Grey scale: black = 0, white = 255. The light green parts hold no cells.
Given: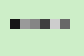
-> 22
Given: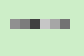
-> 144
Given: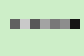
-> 97
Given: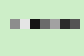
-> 141
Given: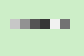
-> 199
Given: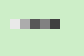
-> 233
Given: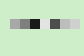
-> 168
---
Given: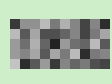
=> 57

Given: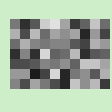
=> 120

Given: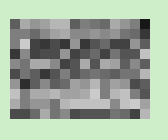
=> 94

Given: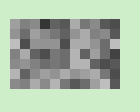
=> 159

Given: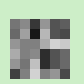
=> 117

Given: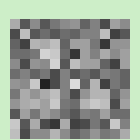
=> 171

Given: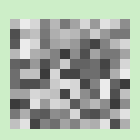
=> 183

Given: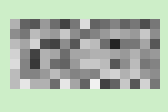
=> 177
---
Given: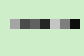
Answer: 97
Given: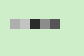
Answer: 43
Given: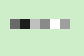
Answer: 192
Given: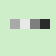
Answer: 127
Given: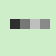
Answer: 190
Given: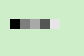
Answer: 169
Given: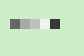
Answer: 191
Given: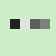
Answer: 94
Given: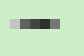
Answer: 68
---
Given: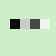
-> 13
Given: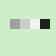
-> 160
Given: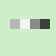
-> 182
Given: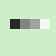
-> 38
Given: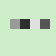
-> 155
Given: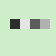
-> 46
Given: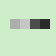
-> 174
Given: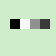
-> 3
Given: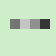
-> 116
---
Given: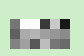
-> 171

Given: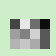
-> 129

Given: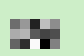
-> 181

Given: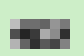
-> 36

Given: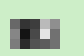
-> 20

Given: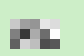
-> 57

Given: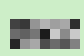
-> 97
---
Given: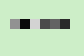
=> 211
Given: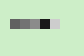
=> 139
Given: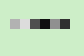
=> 79
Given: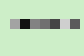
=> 131
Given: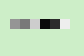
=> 205
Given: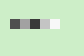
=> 57
